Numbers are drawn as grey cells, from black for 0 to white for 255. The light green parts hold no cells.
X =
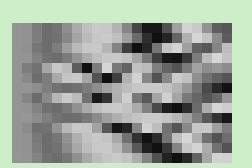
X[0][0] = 148
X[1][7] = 186
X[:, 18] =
[201, 214, 98, 125, 163, 143, 115, 102, 107, 127, 198, 174, 212, 98]
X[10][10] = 21
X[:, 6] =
[171, 164, 185, 147, 92, 201, 112, 187, 145, 111, 200, 176, 168, 144]
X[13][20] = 210
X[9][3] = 127
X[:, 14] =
[23, 15, 118, 64, 127, 83, 201, 165, 75, 202, 189, 42, 16, 80]
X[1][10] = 191
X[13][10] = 202
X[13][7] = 169
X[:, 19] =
[146, 196, 87, 188, 141, 114, 75, 84, 174, 89, 200, 113, 172, 166]
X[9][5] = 108
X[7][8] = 24
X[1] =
[148, 146, 126, 109, 113, 135, 164, 186, 198, 202, 191, 159, 106, 47, 15, 36, 101, 176, 214, 196, 140, 92]
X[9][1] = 150
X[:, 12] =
[70, 106, 17, 165, 194, 210, 198, 120, 171, 196, 134, 50, 88, 173]
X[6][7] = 124
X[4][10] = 120
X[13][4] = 108
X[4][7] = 16
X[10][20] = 159
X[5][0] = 148
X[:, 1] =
[146, 146, 144, 147, 125, 136, 149, 133, 147, 150, 140, 145, 146, 147]
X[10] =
[148, 140, 112, 114, 148, 183, 200, 198, 162, 87, 21, 37, 134, 210, 189, 113, 85, 137, 198, 200, 159, 124]
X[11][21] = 109
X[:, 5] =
[142, 135, 158, 123, 187, 197, 107, 202, 121, 108, 183, 146, 139, 120]
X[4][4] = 200
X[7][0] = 148
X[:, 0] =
[148, 148, 148, 148, 148, 148, 148, 148, 148, 148, 148, 148, 148, 148]

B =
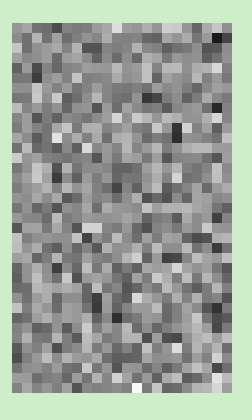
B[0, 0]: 150
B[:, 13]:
[174, 103, 135, 175, 192, 193, 114, 55, 119, 182, 119, 107, 155, 120, 157, 146, 152, 81, 194, 99, 81, 161, 129, 99, 167, 125, 139, 172, 155, 155, 142, 79, 193, 164, 108, 152, 123]
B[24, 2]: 175
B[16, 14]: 187
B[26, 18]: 93
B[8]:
[186, 133, 153, 125, 145, 102, 144, 149, 85, 155, 109, 162, 138, 119, 127, 92, 133, 145, 152, 113, 41, 130]
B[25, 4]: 113
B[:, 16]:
[201, 149, 112, 151, 186, 147, 146, 141, 133, 175, 52, 45, 146, 132, 181, 211, 113, 139, 177, 91, 119, 158, 142, 72, 212, 125, 152, 175, 127, 128, 147, 73, 221, 152, 121, 189, 108]
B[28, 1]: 126
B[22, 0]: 189
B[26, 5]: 174
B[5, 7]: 127
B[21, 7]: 68
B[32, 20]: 180
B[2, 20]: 88
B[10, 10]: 143
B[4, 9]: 151
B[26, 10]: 134
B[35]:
[157, 155, 110, 126, 131, 103, 157, 117, 178, 134, 209, 163, 114, 152, 96, 170, 189, 92, 104, 142, 225, 186]
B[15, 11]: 119
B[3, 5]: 155
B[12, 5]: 137
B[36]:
[131, 166, 132, 149, 127, 161, 85, 135, 128, 133, 140, 129, 249, 123, 197, 103, 108, 139, 178, 184, 213, 157]
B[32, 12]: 99
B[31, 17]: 144
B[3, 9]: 138
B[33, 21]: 138
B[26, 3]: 174
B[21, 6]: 193
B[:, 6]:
[122, 127, 179, 165, 137, 195, 116, 109, 144, 129, 121, 173, 95, 129, 116, 95, 147, 107, 135, 134, 84, 193, 104, 115, 104, 82, 162, 142, 152, 152, 141, 90, 138, 155, 108, 157, 85]
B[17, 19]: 160
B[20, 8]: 210

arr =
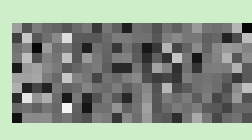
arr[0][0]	158
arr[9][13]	154
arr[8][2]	96
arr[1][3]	111
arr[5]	[162, 160, 166, 123, 105, 199, 131, 118, 69, 114, 105, 126, 137, 78, 60, 69, 53, 126, 112, 115, 110, 94, 55, 88]
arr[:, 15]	[111, 126, 180, 50, 130, 69, 182, 123, 106, 88]
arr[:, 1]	[81, 199, 130, 191, 154, 160, 33, 229, 112, 139]
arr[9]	[17, 139, 138, 140, 109, 118, 93, 81, 130, 123, 54, 136, 110, 154, 94, 88, 46, 118, 170, 119, 71, 105, 115, 82]
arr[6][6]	108
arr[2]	[113, 130, 7, 155, 110, 118, 88, 30, 112, 102, 55, 113, 88, 23, 57, 180, 70, 100, 139, 99, 135, 154, 148, 131]
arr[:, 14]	[81, 87, 57, 96, 162, 60, 82, 87, 84, 94]
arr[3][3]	129
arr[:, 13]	[106, 113, 23, 44, 67, 78, 135, 144, 161, 154]
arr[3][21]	178
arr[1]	[64, 199, 87, 111, 138, 221, 92, 90, 88, 106, 124, 123, 113, 113, 87, 126, 138, 120, 120, 96, 102, 34, 76, 189]
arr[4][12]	116
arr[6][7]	133
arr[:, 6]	[105, 92, 88, 87, 101, 131, 108, 122, 96, 93]
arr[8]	[103, 112, 96, 117, 103, 244, 96, 20, 112, 112, 148, 98, 115, 161, 84, 106, 123, 112, 125, 91, 88, 67, 104, 104]
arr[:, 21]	[118, 34, 154, 178, 124, 94, 77, 94, 67, 105]
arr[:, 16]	[96, 138, 70, 197, 47, 53, 75, 109, 123, 46]
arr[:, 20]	[111, 102, 135, 131, 126, 110, 109, 70, 88, 71]
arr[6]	[176, 33, 70, 34, 119, 99, 108, 133, 113, 107, 124, 94, 114, 135, 82, 182, 75, 90, 112, 119, 109, 77, 140, 191]
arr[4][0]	25
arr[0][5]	85
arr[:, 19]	[116, 96, 99, 115, 123, 115, 119, 125, 91, 119]
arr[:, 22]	[180, 76, 148, 86, 177, 55, 140, 153, 104, 115]

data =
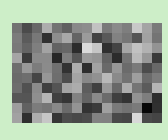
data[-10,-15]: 114
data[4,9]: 105
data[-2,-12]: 118
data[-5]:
[106, 110, 69, 150, 110, 77, 164, 136, 145, 185, 138, 114, 158, 106, 124]
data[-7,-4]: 117
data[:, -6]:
[121, 89, 47, 98, 105, 185, 153, 107, 160, 129]
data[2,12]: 194
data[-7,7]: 154
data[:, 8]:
[194, 66, 197, 148, 162, 145, 64, 138, 59, 130]
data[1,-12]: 48
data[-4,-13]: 139
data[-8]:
[121, 100, 127, 163, 98, 103, 44, 218, 197, 47, 68, 166, 194, 178, 147]
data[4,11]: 107
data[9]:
[162, 46, 173, 198, 53, 77, 72, 76, 130, 129, 73, 70, 216, 74, 69]
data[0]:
[114, 75, 104, 173, 115, 96, 137, 141, 194, 121, 138, 126, 200, 164, 122]
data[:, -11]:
[115, 141, 98, 39, 112, 110, 84, 64, 137, 53]
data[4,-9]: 173
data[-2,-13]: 124
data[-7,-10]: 126
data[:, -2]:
[164, 161, 178, 152, 76, 106, 91, 126, 7, 74]
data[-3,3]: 181
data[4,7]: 45
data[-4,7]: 93
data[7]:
[86, 85, 143, 181, 64, 53, 130, 100, 138, 107, 63, 51, 146, 126, 46]
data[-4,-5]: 104
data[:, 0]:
[114, 124, 121, 165, 110, 106, 109, 86, 157, 162]
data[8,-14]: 97

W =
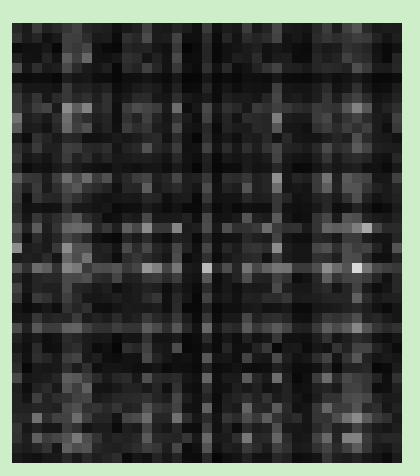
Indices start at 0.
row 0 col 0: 40
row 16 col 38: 37
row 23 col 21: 25
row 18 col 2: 20
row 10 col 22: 28
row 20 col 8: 39
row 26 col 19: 44
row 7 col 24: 22
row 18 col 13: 28
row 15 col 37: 24
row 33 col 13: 72
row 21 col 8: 17
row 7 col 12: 41
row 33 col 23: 67
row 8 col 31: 53
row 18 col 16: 20
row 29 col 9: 28
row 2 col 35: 37
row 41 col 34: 130
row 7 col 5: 56
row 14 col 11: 19
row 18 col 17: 10
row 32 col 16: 76
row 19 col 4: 45
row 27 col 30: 30
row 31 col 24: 18
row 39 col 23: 77
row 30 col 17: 40
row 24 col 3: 94
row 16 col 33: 83
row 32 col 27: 25
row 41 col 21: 27
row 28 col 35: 30
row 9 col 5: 110
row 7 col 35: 43
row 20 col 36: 68
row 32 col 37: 23
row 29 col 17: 28
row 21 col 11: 37
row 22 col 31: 80
